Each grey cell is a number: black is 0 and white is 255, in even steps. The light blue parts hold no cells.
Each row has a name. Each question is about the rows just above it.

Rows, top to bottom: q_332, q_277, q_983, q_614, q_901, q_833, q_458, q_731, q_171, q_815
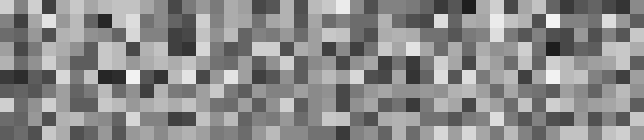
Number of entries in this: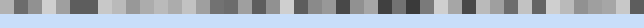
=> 46
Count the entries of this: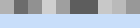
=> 10
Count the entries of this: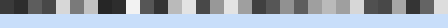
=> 32

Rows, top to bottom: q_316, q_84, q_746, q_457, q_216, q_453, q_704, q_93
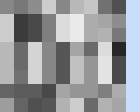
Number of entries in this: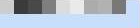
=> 9
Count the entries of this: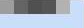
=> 5
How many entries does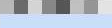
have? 8
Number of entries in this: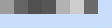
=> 7
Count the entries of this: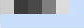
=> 5
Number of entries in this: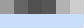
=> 6
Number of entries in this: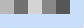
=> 5

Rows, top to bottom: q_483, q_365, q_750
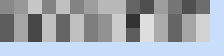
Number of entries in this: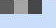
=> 3
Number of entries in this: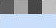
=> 4
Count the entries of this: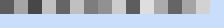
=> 15
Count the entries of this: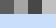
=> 4

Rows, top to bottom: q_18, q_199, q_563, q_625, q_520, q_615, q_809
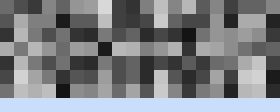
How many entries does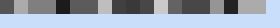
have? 19
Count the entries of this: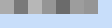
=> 7
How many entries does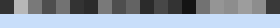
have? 20

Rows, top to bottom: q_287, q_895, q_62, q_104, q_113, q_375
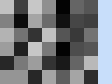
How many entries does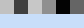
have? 6
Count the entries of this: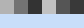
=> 6
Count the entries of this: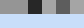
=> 6
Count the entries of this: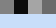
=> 4
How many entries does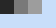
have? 3
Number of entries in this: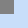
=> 1

